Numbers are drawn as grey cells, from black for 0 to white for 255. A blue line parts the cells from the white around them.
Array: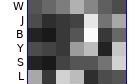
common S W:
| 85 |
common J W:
| 76 |
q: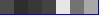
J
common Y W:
| 76 |
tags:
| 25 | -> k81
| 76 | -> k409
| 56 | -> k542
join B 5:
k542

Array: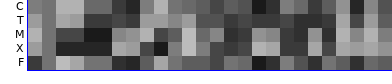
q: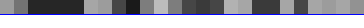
X
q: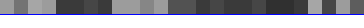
T
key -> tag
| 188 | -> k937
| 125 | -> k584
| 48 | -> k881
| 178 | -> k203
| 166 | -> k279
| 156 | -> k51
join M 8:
k203
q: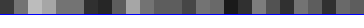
F
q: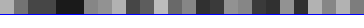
M

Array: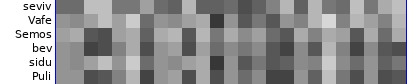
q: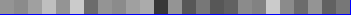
sidu
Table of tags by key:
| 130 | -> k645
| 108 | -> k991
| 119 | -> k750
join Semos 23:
k991
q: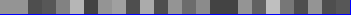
Puli

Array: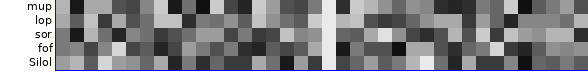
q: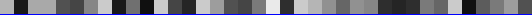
mup
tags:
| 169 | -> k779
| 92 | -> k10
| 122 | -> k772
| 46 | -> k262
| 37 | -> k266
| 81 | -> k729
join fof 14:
k266

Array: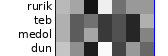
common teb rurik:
| 113 |
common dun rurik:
| 153 |
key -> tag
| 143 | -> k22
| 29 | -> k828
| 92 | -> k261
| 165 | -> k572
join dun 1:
k22

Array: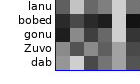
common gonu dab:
| 207 |
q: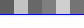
lanu
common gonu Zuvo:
| 138 |

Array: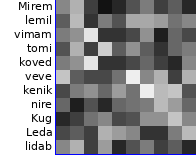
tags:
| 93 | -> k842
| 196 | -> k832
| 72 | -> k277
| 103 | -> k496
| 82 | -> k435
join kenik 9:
k435
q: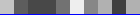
veve

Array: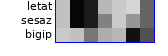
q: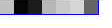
letat
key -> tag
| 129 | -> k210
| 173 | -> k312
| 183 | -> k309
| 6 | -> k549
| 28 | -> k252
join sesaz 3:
k210
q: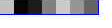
sesaz

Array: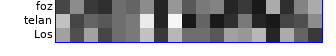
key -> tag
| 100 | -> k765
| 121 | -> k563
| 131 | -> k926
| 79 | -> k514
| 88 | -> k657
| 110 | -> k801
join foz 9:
k657
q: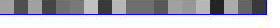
Los
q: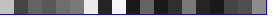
telan

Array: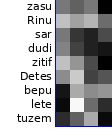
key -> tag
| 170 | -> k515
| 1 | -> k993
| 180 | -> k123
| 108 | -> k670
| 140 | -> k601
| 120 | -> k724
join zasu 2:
k724
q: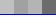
Rinu

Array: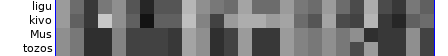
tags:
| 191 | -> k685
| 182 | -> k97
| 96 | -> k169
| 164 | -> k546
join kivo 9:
k685
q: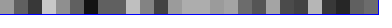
kivo

